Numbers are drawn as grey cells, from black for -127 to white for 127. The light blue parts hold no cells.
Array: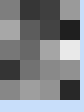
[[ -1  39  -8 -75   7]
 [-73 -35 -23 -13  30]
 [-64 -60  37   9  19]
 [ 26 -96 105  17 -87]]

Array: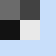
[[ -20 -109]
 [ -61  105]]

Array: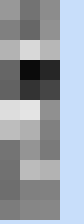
[[  24    0   51  -25  -29   93   61  -11  -14  -17   -3]
 [ -12  -24   88 -116  -76  100   48   20   59    0    6]
 [  12   17   55  -89  -58   16    0   -5   51    1    7]]

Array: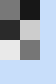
[[  -7  -85  105]
 [-104   77   -9]]

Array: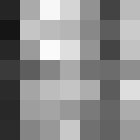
[[ -90 -106  -88  -69  -84  -87  -84]
 [  42   69   27  -33   37   30    5]
 [ 119   59  122    5   60   36   24]
 [  85   53   94   42   68   24   72]
 [  18    8   20  -14   45   -5  -15]
 [ -60  -34  -59  -19  -35  -26  -29]
 [  60   75   66   14   94   45   27]]

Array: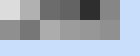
[[ 92  15]
 [ 49  -8]
 [-19  44]
 [-28  28]
 [-81  23]
 [  6  16]]

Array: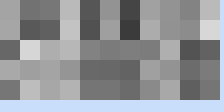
[[ 36  38 -24  41  -9]
 [-13 -38  86  31  61]
 [ -8 -31  46  36  39]
 [ 58  67  55  21  51]
 [-41 -46   2 -22 -10]
 [ 19  31  -4 -23 -10]
 [-58 -68  -1 -28 -20]
 [ 33  44  -3  32  10]
 [ 19  18  47  19  40]
 [  3  12 -44 -19 -32]
 [ 58  87 -29  -4 -10]]
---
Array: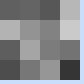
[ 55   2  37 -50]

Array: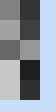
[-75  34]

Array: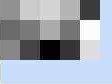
[ -68  -10 -124]

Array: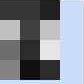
[-94 -63 -17]

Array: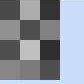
[-76 -48 -47]

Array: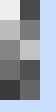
[-53  59]

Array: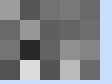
[-22 -26 -28  92]

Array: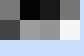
[-10  21]

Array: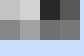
[-40 -14]
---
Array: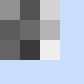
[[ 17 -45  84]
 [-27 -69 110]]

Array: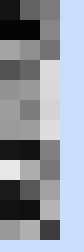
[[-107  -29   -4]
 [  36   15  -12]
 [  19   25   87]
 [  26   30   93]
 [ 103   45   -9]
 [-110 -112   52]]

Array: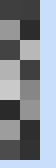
[[-64 -66]
 [-60  56]
 [ 73   6]
 [ 29 -81]]

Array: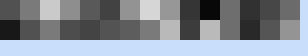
[[ -46   -5   74   14  -38  -61   19   86   23  -74 -119  -17  -78  -56
   -20]]

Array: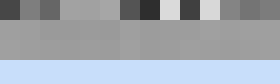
[[-56  -1 -25  34  33  38 -43 -81  90 -63  88   4 -11  -3]
 [ 32  30  29  28  29  28  32  28  29  31  30  29  30  31]]

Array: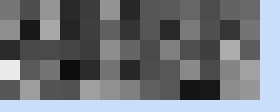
[[  -9  -50   21  -86  -66   20  -88  -41  -37  -25  -51  -28  -23]
 [ -84  -55  -53  -59  -67   13  -26  -53    0  -48  -64   45  -35]
 [ -41   29  -43  -46   31   16    0  -31  -40 -107 -104   13   22]]

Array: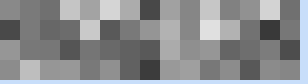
[[  9  -5 -15  69  35  85  44 -55  33   6  70   1  17  83 -15]
 [ 22  -7  -8 -42 -10 -22 -30 -38  43  15  22 -26 -17  -3 -50]]

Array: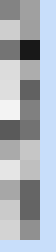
[[   3   32]
 [ -11 -103]
 [  94  -30]
 [ -37  -13]
 [ 101   63]
 [  74  -27]]
